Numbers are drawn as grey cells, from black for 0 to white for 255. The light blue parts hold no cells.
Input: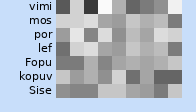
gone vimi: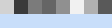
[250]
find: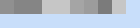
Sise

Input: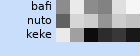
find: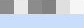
bafi
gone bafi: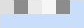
[130]
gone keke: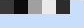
[24]
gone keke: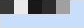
[12]
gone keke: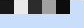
[56]
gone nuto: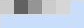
[193]

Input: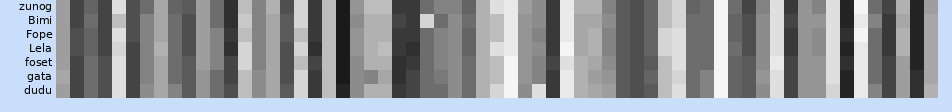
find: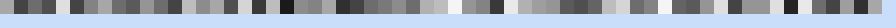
gata
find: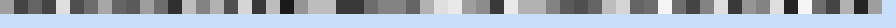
zunog
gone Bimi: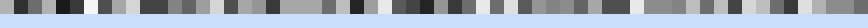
[201]
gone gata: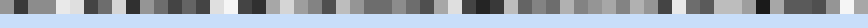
[121]

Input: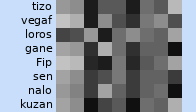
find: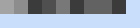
sen
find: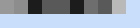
tizo

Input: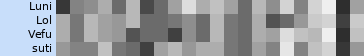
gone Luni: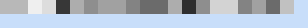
[73]
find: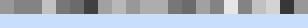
suti
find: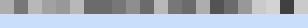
Lol

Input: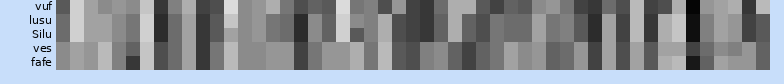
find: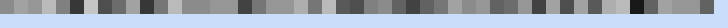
fafe
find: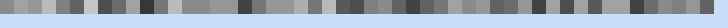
ves

